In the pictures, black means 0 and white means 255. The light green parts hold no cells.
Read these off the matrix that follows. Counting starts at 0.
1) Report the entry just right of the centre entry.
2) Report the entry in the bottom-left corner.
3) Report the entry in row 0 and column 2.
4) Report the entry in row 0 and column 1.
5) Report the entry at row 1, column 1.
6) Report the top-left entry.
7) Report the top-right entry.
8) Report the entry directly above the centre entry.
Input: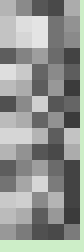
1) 146
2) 152
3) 86
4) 138
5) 222
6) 180
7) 172
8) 207

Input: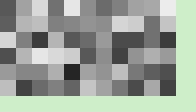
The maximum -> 237
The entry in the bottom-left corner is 189
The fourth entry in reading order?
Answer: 114
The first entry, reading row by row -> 88
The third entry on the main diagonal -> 59
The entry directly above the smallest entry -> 205
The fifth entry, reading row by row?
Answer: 230
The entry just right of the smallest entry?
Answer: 161
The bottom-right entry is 66
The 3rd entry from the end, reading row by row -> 74
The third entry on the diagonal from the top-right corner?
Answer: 74
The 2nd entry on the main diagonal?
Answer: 181
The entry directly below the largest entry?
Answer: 197
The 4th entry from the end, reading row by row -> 120
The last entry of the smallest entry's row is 80
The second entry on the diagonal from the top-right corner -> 114
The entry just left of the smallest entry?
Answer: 175
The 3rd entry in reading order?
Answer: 218
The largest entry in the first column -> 212
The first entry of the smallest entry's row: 154

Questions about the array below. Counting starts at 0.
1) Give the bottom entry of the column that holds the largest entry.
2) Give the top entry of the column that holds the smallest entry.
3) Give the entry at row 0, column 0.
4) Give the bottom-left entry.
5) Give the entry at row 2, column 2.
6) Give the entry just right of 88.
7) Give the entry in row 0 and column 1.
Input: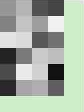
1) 94
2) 69
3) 150
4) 41
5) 88
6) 114
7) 181

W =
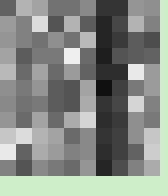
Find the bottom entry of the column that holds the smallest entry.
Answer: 37
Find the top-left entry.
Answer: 98
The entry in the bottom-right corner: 171
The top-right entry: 143
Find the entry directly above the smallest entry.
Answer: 45
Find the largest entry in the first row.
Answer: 179
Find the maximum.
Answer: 239
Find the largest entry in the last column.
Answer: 205
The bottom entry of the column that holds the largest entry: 106
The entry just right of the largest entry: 106
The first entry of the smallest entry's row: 143
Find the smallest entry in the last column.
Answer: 77
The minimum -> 16
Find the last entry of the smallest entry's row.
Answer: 155
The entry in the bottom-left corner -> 129
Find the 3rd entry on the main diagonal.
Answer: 114
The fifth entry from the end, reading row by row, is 149
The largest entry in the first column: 233
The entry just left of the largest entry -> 121
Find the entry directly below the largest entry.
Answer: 155
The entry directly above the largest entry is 114
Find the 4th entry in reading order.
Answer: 114
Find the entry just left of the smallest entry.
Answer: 163

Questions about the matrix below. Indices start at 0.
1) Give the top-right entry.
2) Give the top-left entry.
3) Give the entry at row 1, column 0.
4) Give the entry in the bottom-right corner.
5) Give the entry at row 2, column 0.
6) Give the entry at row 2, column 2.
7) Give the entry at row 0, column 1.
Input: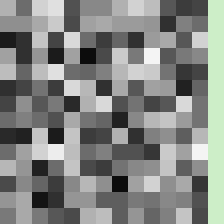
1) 68
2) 177
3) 143
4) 74
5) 27
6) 196
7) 108

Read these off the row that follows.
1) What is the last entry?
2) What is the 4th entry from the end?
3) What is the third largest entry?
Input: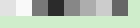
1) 102
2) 135
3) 203

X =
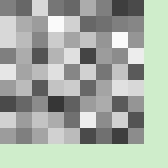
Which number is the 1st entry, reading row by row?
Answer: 127
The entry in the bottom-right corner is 141
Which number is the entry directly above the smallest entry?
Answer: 195
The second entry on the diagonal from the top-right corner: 127
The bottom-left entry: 156
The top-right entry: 75
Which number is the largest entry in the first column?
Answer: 230
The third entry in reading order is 216
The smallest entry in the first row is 62
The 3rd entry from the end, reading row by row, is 111
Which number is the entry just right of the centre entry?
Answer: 209
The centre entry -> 134
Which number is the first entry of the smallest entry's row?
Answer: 75
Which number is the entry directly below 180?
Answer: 224
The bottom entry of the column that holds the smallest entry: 209
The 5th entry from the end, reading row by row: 187
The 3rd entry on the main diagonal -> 134
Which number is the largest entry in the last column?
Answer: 237
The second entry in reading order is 103
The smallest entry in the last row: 62
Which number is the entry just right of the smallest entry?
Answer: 97
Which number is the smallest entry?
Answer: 54
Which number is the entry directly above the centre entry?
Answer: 224

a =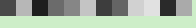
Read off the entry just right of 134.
196
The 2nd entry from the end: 42
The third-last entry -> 225
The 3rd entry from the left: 30

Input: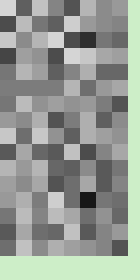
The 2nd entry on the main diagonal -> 187
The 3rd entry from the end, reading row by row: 146
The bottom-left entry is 110
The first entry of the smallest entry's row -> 153
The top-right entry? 153
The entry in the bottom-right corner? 83
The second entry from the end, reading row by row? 132
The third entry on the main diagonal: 181
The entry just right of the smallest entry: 118
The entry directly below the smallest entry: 110
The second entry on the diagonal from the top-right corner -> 139
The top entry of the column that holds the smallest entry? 181
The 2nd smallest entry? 46
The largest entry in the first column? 213
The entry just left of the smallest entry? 110
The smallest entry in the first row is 83
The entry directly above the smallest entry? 167
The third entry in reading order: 193
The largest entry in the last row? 193
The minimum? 23
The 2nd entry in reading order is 95
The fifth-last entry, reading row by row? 175

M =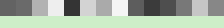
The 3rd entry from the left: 178
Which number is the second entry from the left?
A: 106
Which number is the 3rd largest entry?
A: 211
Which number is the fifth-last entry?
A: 59

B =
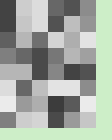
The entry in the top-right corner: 140
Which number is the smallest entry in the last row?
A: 74
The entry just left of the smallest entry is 174
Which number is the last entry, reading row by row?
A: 198
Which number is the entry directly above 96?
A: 67
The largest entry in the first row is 220
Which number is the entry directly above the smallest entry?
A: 227
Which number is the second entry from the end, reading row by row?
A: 154
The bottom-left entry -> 127
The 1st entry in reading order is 67
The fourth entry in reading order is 103
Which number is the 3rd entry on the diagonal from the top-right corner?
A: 212
